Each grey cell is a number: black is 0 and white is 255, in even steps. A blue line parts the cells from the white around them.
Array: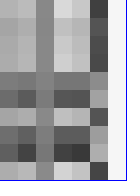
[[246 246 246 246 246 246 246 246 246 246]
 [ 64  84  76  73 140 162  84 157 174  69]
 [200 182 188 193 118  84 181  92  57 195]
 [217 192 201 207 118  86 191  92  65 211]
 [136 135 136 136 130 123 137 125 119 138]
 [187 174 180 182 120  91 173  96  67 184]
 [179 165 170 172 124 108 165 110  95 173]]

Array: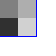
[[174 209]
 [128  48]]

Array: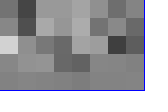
[[132 105  93 129 132]
 [110 137  63 133 131]
 [144 115 157 134 131]
 [164 172 163  98 125]
 [153 150 105 104 129]
 [153 169 120 148 131]
 [ 69  79 143 146 133]
 [115 135 210 135 130]]

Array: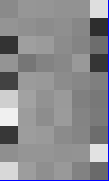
[[222  45 109  53 127 120 122 109 226 106]
 [146 135 132 153 135 128 132 133 147 130]
 [146 143 140 136 140 154 155 139 146 153]
 [149 140 155 131 153 146 141 154 149 143]
 [150 144 159 118 155 162 156 157 149 157]
 [138 148  51 148  66 207 240  55 143 216]]

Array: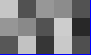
[[ 82  40  79]
 [140 205 201]
 [151  82  54]
 [ 81 137 194]
 [198 150  87]]

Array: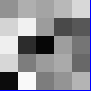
[[216  87 117 104 180]
 [184  73 158 170 148]
 [164 156   6 156 125]
 [175 241  44 125 249]
 [146 212 239 215  12]]

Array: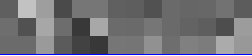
[[ 92 156 152]
 [114  77 171]
 [103  94 124]
 [102  99 128]
 [106 106 110]
 [ 81 118 145]
 [ 94 106 117]
 [ 96 107 118]
 [118 168  56]
 [118  56  66]
 [ 74 109  91]
 [158 167 154]
 [194  81 107]
 [ 95 110 107]]
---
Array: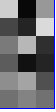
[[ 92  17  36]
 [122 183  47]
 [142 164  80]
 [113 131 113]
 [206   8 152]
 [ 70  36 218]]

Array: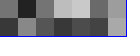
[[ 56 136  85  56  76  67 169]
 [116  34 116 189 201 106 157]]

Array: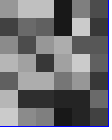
[[182  46  46  36  36 106]
 [182 161  55 161 203  96]
 [ 65 106  96  24 203  55]
 [203 139 127  24  36  65]
 [139  76 151 173  87  87]
 [ 96 173 173 118 151  55]
 [151 192 192  24 127  76]]

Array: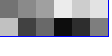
[[193  65 105  13  45 126]
 [115 138 160 236 205 227]]

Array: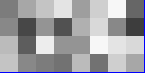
[[196 136 124 114 187 114 207 167]
 [136  71 148  81 176 217 136  61]
 [124 167 196 228 158 207 247 102]
 [187  93 237 148 148 247 228 217]]

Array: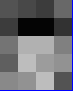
[[ 60   4   4  50]
 [ 83  72  60 104]
 [ 95 189 156 146]
 [116 177 177 128]
 [137 146 189  83]]

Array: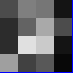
[[159  65  88   8]
 [ 76 127 118  20]
 [ 44  99 169  76]
 [ 44 224 202  20]]
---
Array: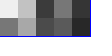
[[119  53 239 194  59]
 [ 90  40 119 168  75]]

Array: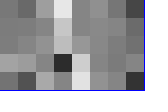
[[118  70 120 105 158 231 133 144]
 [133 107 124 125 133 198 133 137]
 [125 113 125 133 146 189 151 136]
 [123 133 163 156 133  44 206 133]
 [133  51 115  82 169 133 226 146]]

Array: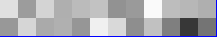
[[183 175 224 156 212 175 187 194 146 154 250 189]
 [ 55 116 152 214 170 176 150 240 217 142 193 127]]

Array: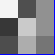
[[ 79 145 244]
 [202 145  55]
 [173 117  77]]

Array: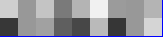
[[152 180 207 152 196 122 180 241 155]
 [152 213  55 152 161  95  71 186  54]]

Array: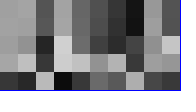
[[152  83 160 164  84 163 102  80  54  20]
 [158  82 162 160  87 165 104  77  49  18]
 [144 197 158 146  37 208 108  64  44  68]
 [158 150 166 191  55 205 193 146 179  57]
 [ 71  57  55  40 186  12  56 106  89 174]]
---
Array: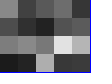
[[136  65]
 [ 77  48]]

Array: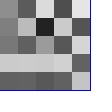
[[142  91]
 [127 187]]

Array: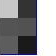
[[199  51]
 [ 84  82]]

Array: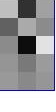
[[190  49]
 [ 97 170]]

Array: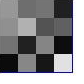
[[151 110]
 [144 177]]

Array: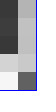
[[ 57 180]
 [ 61 193]]

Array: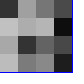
[[ 51 160]
 [193 173]]
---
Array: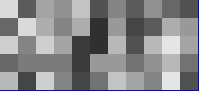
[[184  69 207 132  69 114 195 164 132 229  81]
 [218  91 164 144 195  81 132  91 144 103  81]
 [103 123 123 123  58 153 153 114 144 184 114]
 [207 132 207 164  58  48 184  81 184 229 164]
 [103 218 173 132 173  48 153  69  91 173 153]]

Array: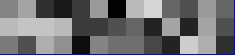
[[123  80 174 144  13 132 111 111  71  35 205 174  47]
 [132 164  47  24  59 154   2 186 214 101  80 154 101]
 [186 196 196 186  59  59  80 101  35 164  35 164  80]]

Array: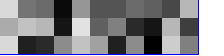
[[217  32  42 140 194 161  32 140   1 205 128]
 [217 116 107  10 150  84  84 107  96  72 183]
 [171 194 183  21 226  96 128  42  21 183  62]]

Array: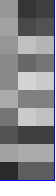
[[150  53  63]
 [ 82  63  63]
 [162  73  82]
 [ 43  94  94]
 [138 104 116]
 [171 128 128]
 [162 171 171]
 [150 192 180]
 [116 203 192]
 [138 212 203]]

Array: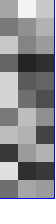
[[100  36  47]
 [223  47  56]
 [212  90 100]
 [212 111  78]
 [200 132 155]
 [121 144 178]
 [ 56 155 178]
 [111 166 155]
 [189 178  67]
 [121 189 144]
 [166 243 200]]

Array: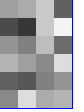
[[ 75  55 201 244]
 [ 97  87 128 148]
 [148 128 189 109]
 [180 159 137 221]
 [159 171 201  97]
 [137 221 171 180]]
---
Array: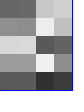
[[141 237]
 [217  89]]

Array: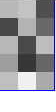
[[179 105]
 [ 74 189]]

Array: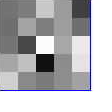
[[164 127]
 [ 72 252]]

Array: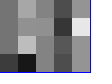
[[145 144]
 [189 131]]

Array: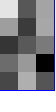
[[ 59 167]
 [ 89 122]]

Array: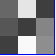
[[ 61 133]
 [249 142]]

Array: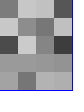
[[141 119]
 [203 133]]
